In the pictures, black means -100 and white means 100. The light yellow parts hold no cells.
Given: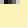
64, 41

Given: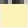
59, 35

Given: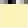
80, 47

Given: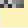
62, 49

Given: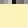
52, 27

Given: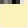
76, 8

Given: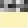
79, 69

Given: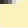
88, 65

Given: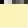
73, 61

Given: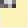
76, 64
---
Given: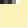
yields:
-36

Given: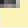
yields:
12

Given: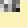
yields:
3

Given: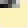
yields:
-76

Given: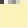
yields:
88

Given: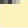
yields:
-9

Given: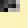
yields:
-95

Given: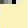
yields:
11

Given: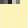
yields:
-15

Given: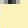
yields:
12
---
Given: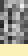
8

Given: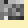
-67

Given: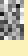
95

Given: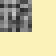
29

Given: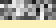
-42

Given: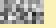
-16
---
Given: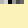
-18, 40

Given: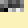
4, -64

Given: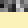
14, 3

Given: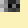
-25, 60

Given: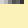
-58, 64

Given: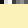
-27, -87

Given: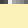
-16, -49

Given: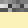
-2, -36
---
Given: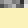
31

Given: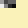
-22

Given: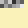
61

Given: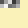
72

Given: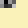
20

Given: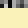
-93
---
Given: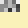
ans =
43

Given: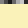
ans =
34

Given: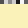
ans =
-80

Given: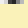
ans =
-70

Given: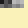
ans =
45

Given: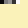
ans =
19

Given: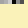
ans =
-95

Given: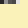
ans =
-33

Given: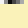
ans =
-47

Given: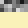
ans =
-34
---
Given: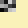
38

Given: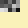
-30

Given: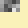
24

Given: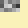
-31

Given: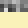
-47

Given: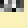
-48

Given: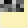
-37

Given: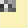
-61
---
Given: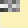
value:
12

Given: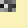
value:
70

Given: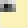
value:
-82

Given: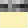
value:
-39

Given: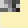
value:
3

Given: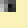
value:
9
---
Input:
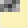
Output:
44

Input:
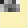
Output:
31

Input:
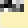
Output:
-57

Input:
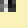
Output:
-69

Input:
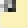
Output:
-37

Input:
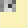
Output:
36

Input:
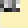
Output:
95

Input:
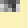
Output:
67
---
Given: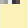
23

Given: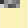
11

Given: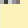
-52

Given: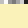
97

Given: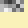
-31

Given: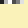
43

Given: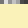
76

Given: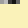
48

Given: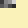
4
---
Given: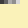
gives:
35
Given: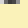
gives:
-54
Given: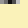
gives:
-87
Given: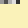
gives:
40
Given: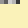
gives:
64
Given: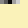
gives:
-93
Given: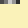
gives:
60
